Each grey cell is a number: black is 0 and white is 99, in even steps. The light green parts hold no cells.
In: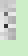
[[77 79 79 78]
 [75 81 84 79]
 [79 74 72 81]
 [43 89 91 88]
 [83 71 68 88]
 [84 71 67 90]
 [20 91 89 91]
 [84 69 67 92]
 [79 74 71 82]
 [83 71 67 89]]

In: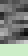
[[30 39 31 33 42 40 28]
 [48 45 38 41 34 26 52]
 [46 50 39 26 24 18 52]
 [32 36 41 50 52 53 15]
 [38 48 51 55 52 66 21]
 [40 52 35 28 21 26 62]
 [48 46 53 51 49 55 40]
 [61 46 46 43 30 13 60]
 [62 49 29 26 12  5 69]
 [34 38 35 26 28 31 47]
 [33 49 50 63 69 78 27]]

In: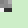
[[55 67 50]
 [54 57 55]
 [19 18 94]]

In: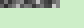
[[47 21 37 47 55 21 29 38 75 38 27 21 41 51 24]
 [18 37 47 71 34 47 44 22 38 47 30 27 78 51 39]]

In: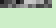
[[26 30 44  7 26 76 78 75 62 68 26 48 11]
 [29 51 32 51 59 65 39 51 25 28 41 30 30]]

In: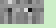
[[59 82 62 41 57 51 34 59 51 59 52]
 [57 58 57 57 57 57 58 56 57 57 57]
 [47 19 61 67 52 86  6 43 48 45 54]
 [59 36 62 51 52 47 70 49 51 60 52]
 [63 41 59 49 52 46 61 44 51 60 49]
 [61 41 59 51 52 49 65 43 53 60 49]]

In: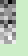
[[51  2 29 27]
 [28 58 55 51]
 [60 58 72 79]
 [59 57 32 46]
 [81 54 65 68]
 [54 12 35 28]
 [31 80 59 66]
 [62 63 86 87]
 [80 86 51 68]
 [59 97 63 72]
 [65 65 92 89]]

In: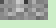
[[61 53 59 78 72 21 52 67 49 50 54 32]
 [55 57 58 67 61 58 51 58 59 57 45 56]
 [60 47 61 79 74 44 57 68 48 53 61 46]
 [59 70 65 50 50 63 52 52 72 65 50 54]
 [53 46 50 55 52 59 55 56 41 47 53 53]]

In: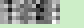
[[37 10 58 61 77 40 61 31 70 20 35 52 71 67 57]
 [78 40 76 60 37 47 49 71  6 31 46 50 80 48 66]
 [52  9 54 46 57 43 39 35 27  7 41 53 56 32 57]
 [70 51 86 71 49 44 66 76 29 42 45 46 92 70 65]
 [73 28 68 53 37 44 44 58  4 22 47 54 69 39 65]
 [68 47 82 77 56 44 71 72 43 44 42 45 97 76 64]]
